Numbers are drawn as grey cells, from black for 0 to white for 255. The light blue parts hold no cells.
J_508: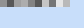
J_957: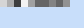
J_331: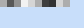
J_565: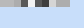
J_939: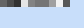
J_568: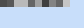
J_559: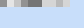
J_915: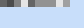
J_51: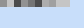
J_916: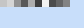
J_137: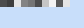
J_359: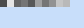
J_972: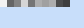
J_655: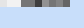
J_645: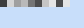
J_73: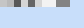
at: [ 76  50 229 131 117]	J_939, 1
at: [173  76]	J_972, 7
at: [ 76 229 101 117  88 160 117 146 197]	J_359, 0
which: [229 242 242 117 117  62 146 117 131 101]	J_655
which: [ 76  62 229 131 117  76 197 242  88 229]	J_137

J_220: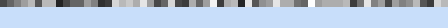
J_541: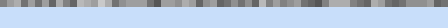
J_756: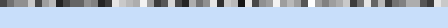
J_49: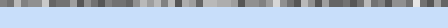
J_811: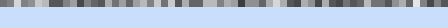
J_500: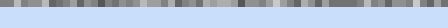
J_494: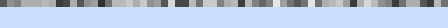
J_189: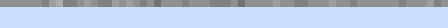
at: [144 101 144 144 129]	J_500, 54
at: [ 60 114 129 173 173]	J_756, 55
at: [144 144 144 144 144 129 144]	J_189, 52
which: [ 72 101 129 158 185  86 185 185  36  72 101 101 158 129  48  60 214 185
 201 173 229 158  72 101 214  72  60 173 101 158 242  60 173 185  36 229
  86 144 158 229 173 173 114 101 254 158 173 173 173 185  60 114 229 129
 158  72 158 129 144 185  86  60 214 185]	J_220
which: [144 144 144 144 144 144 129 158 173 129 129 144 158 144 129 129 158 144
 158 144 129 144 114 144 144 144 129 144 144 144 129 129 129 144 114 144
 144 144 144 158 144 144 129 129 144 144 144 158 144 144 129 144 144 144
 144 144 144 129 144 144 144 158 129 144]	J_189
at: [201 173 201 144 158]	J_494, 18

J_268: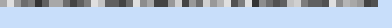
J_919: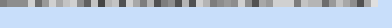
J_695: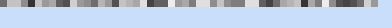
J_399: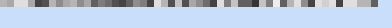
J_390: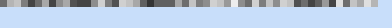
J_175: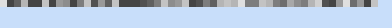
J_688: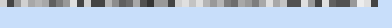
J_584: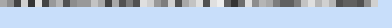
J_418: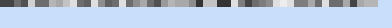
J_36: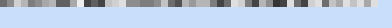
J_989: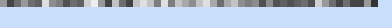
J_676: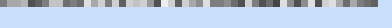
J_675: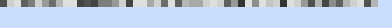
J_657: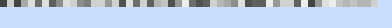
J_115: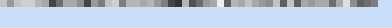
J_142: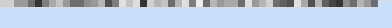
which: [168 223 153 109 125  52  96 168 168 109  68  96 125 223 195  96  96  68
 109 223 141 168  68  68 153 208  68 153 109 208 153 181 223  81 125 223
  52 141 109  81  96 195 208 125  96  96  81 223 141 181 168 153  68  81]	J_268
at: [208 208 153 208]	J_657, 13
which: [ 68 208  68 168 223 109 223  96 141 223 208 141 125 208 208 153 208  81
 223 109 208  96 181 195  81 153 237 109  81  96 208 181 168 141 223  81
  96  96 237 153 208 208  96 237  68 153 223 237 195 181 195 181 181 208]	J_657

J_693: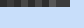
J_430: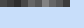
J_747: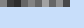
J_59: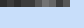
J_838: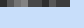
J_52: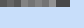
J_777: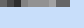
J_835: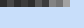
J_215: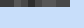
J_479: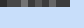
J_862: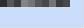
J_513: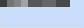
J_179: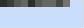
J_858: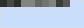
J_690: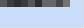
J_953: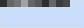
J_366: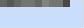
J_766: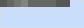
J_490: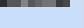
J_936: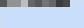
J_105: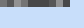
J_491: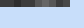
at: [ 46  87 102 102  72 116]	J_179, 4
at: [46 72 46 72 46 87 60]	J_693, 2
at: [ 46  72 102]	J_430, 2
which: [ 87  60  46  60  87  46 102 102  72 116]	J_690
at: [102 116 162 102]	J_953, 1
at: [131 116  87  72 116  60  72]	J_862, 3
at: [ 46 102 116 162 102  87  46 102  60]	J_953, 0

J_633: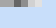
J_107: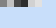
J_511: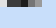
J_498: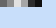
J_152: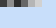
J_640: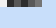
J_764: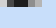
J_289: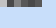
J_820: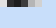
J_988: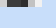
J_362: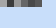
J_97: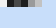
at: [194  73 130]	J_289, 0
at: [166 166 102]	J_633, 0
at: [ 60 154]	J_362, 1
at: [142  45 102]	J_152, 1
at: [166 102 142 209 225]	J_633, 1
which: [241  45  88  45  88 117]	J_640
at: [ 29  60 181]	J_820, 2

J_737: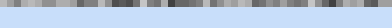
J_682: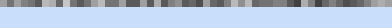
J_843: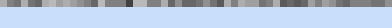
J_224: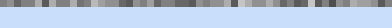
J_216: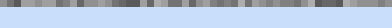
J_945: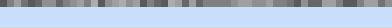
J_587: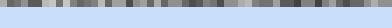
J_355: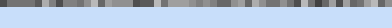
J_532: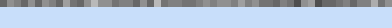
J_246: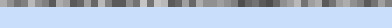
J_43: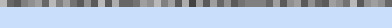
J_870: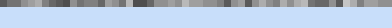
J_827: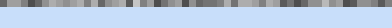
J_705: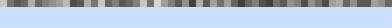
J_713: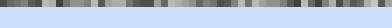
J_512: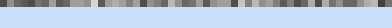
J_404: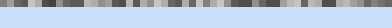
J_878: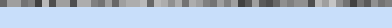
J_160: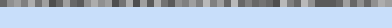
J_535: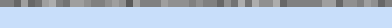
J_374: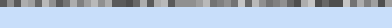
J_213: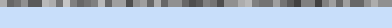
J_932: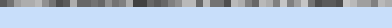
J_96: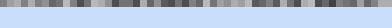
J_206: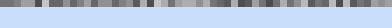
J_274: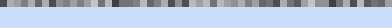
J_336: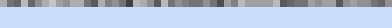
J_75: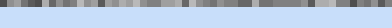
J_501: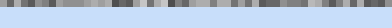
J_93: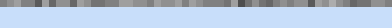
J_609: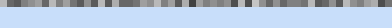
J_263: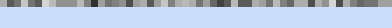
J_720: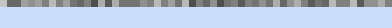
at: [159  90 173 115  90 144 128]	J_160, 20
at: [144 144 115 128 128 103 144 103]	J_532, 14
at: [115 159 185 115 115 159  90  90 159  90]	J_682, 12
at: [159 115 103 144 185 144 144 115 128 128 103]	J_532, 9

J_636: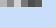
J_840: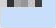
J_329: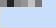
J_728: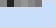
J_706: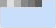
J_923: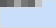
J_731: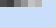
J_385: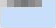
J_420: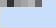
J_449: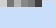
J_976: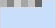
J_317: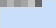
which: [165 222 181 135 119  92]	J_706
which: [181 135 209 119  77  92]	J_636
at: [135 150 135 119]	J_728, 2
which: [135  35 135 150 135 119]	J_728
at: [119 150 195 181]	J_731, 2

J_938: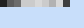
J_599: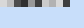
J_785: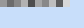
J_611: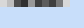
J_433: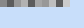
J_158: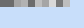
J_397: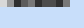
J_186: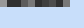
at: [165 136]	J_785, 5
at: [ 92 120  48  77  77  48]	J_397, 3
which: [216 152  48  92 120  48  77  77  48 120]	J_397
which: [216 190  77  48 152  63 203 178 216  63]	J_599
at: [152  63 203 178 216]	J_599, 4
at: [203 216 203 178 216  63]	J_938, 4
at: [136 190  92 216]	J_785, 6

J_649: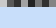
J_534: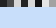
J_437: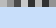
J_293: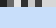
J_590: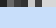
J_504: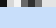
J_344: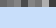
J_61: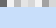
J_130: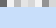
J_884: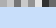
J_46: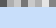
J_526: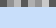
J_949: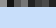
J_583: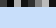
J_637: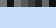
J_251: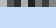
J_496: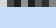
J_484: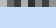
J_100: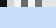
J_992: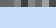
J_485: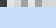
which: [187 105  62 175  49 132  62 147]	J_484
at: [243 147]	J_130, 5
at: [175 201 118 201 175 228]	J_46, 1

